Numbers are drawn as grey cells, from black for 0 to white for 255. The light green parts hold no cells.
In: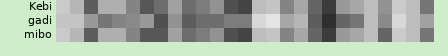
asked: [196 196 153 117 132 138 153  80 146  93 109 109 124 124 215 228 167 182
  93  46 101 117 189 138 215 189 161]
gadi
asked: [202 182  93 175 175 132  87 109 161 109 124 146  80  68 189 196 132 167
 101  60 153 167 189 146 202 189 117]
Kebi

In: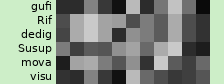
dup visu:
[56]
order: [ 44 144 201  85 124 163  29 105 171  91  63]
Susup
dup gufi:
[44]
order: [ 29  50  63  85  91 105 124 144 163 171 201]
mova
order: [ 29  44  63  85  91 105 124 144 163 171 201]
Susup

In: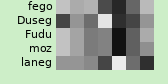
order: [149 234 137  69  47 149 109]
laneg
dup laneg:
[149]

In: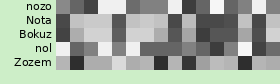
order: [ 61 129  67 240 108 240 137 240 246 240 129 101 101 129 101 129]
nozo
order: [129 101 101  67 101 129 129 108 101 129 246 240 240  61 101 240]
nol
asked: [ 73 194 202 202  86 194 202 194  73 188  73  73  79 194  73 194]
Nota
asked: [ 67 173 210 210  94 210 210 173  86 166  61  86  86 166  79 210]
Bokuz

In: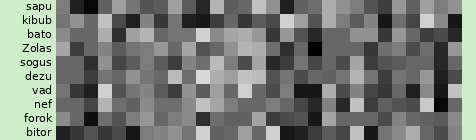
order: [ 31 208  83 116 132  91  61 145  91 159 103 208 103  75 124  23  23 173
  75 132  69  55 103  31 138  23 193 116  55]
vad
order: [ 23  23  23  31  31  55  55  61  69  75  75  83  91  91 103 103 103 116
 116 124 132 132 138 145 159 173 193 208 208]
vad
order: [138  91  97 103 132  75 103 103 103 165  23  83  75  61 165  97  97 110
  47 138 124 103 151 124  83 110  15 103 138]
forok
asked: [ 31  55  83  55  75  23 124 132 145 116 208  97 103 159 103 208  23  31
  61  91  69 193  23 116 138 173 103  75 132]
bitor
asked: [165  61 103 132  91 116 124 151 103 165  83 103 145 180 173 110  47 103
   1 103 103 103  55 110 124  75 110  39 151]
Zolas
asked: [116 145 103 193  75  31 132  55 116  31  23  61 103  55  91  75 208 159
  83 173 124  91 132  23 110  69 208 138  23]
kibub

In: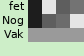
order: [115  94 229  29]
fet
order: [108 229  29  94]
Nog
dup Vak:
[154]
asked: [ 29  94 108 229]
Nog
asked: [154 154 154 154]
Vak
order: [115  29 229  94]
fet
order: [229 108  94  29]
Nog

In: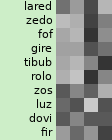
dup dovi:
[89]
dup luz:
[82]
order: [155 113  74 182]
lared
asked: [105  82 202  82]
luz
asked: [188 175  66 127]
zedo
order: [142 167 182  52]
fof
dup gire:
[161]

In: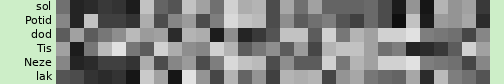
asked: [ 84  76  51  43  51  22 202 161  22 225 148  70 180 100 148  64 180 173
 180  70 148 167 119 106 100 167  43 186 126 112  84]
lak
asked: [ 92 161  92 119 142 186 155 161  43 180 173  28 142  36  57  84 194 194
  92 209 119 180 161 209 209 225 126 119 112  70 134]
dod
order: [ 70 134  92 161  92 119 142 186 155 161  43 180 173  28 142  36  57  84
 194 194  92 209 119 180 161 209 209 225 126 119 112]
dod

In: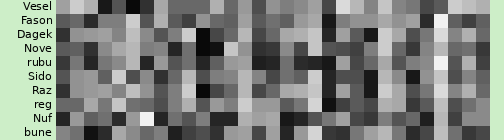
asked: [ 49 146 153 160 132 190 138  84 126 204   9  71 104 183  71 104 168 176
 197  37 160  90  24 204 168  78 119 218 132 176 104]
Dagek
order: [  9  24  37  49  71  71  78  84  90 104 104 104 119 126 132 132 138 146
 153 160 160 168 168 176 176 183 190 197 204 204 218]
Dagek
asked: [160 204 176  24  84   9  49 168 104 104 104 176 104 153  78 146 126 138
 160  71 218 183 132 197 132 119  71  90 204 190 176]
Vesel
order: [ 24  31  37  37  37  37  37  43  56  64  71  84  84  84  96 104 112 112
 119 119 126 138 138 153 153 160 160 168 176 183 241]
rubu

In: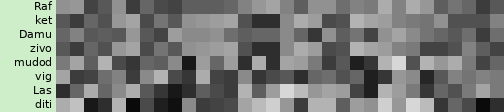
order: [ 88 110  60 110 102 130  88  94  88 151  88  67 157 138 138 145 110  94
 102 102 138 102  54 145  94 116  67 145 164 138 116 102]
Damu
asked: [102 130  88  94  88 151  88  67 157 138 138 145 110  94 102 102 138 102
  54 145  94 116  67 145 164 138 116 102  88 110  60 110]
Damu
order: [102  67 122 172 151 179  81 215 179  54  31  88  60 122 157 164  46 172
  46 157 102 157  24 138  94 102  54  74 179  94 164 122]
mudod

